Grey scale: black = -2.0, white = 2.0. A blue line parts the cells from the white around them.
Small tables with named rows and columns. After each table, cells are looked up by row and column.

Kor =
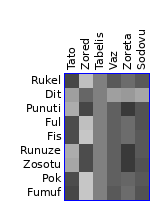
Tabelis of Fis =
0.0
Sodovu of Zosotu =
-0.7
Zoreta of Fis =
-0.3
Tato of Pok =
-0.8
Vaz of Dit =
0.5
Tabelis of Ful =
0.0
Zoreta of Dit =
0.4
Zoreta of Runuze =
-1.1
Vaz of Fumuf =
-0.6
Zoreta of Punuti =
-1.1
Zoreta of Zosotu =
-1.1
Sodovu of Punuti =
-0.7
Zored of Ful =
1.0
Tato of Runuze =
0.7
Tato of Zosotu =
0.6
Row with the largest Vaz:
Dit

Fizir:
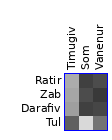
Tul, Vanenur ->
-0.2
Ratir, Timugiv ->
0.7
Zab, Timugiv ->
0.6
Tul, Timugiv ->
-0.5
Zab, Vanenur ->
-1.1
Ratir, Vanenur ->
-0.8
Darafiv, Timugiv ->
0.5
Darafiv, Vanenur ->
-0.9
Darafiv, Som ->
-1.0
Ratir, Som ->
-1.0
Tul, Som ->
1.4
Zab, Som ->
-0.8
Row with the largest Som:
Tul

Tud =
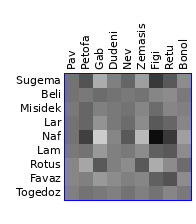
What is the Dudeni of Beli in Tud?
-0.2
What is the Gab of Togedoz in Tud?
-0.1
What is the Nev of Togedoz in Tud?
-0.2
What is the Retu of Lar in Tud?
-0.4
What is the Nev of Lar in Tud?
-0.3
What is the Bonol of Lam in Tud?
0.2
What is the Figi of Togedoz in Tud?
-0.2
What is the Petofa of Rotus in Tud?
0.6
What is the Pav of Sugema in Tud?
-0.2
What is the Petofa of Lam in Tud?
-0.2
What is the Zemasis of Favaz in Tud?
0.1
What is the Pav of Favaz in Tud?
0.1
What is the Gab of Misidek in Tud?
0.0
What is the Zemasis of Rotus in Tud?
-0.6
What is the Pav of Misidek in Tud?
-0.1
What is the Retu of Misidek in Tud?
0.1
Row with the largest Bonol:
Naf

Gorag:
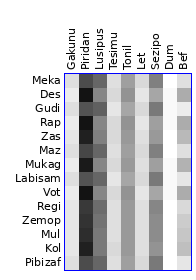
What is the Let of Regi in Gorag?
1.5
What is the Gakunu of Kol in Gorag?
1.6
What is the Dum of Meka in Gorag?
2.0
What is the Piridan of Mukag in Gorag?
-1.6
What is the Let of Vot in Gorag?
1.6
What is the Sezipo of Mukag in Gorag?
0.5
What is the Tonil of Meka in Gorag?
0.5
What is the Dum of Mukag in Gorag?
1.9
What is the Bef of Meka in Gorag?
1.5
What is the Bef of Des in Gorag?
0.7
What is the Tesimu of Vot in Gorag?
1.4
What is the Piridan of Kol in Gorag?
-1.5
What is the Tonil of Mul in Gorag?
0.4
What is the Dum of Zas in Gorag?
2.0
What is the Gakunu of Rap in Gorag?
1.7
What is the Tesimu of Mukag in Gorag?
1.4
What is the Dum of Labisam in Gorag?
1.9
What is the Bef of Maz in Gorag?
1.5
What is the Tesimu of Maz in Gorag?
1.5

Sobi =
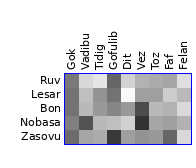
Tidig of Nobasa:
0.9
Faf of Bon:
0.8
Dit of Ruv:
1.3
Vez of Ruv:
0.8
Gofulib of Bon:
0.1
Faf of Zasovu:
-0.4
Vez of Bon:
-0.8
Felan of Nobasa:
0.8
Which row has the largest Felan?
Ruv

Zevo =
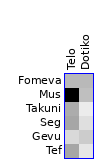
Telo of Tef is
0.6
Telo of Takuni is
0.7
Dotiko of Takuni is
1.7
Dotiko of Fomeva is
0.9
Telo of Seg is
0.6
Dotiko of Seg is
1.5
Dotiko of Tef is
1.6
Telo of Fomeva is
0.9
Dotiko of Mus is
1.0
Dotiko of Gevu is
1.2
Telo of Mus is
-2.0
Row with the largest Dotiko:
Takuni

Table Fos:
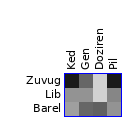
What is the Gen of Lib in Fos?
0.3
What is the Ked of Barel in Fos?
0.5
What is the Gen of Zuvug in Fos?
-0.4
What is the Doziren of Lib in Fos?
1.3
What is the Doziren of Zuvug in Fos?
1.3
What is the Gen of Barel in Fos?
-0.4
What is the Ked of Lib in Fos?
0.3
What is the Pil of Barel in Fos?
0.3
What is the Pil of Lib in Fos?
0.1

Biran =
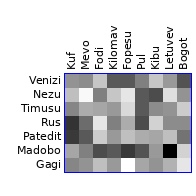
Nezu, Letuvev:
1.5
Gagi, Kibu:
0.3
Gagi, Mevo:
0.3
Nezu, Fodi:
0.0
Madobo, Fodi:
-0.8
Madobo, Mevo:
0.0
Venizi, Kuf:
0.3
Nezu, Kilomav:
1.1
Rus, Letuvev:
0.2
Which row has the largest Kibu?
Rus

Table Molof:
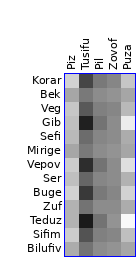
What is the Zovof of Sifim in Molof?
0.1
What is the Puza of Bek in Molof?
0.6
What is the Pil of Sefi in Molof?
0.1
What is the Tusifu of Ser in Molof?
-0.4
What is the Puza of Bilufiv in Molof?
0.6
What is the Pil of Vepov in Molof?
-0.2
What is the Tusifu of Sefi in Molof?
-0.3
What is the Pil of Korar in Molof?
-0.1
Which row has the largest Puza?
Teduz

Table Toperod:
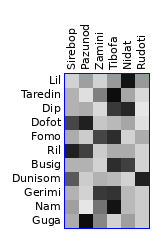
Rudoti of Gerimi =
1.2
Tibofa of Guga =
1.3
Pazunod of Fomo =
1.2
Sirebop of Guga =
0.7
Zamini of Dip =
1.4
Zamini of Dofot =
1.1
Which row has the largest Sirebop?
Lil

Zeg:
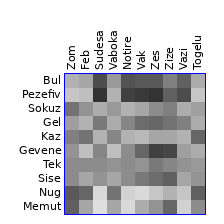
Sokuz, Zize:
0.0
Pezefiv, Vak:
-1.1
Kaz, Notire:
0.8
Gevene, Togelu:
0.7
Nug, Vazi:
1.1
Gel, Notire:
0.1
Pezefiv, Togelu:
1.1
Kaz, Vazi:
0.8
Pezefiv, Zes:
-1.2
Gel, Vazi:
0.0
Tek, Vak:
0.3
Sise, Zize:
-0.5
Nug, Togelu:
-0.5
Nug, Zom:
-0.6
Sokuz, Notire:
0.8

